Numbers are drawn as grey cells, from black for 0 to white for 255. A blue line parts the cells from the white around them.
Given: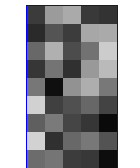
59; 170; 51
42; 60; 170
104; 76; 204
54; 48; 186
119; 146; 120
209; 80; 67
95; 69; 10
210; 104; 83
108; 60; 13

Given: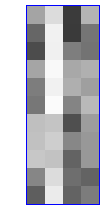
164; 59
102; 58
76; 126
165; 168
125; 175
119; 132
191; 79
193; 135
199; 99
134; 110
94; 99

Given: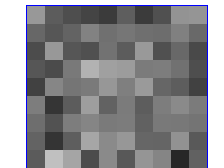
152; 78; 59; 59; 147
103; 99; 112; 111; 128
76; 86; 114; 153; 104
86; 121; 160; 123; 113
65; 117; 151; 154; 93
125; 92; 98; 93; 138
110; 125; 122; 97; 120
99; 94; 138; 102; 146
91; 165; 138; 149; 39

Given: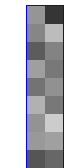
149
134
92
159
115
177
147
153
85

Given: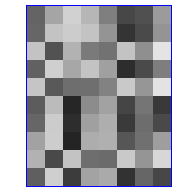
100; 209; 127; 80
102; 204; 148; 74
195; 178; 114; 143
97; 167; 160; 74
197; 110; 130; 150
92; 38; 162; 117
102; 45; 174; 109
162; 36; 176; 112
178; 195; 107; 149
95; 60; 170; 102

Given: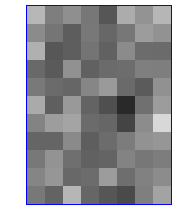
183; 143; 86; 147
139; 93; 103; 156
176; 94; 97; 108
105; 145; 107; 127
121; 102; 154; 91
170; 153; 79; 112
131; 164; 102; 140
101; 138; 108; 146
120; 111; 100; 119
133; 104; 156; 129
120; 182; 86; 127

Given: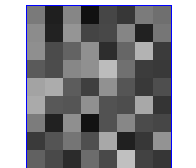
122; 134; 70; 123
140; 149; 72; 33
143; 99; 45; 179
90; 135; 188; 60
163; 92; 145; 57
170; 85; 82; 168
124; 143; 82; 75
58; 117; 168; 55
97; 43; 73; 66

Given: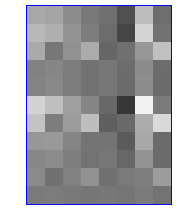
168; 140; 112; 190
184; 147; 108; 212
170; 145; 102; 151
129; 124; 119; 139
131; 124; 119; 141
211; 159; 104; 242
195; 156; 95; 172
151; 133; 116; 168
135; 126; 119; 147
138; 129; 113; 126
122; 121; 120; 123

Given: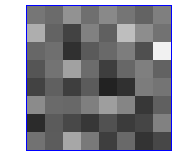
118; 146; 137; 99
174; 66; 96; 141
103; 48; 105; 79
85; 161; 62; 127
66; 62; 34; 124
139; 104; 158; 55
43; 72; 81; 69
114; 167; 62; 51
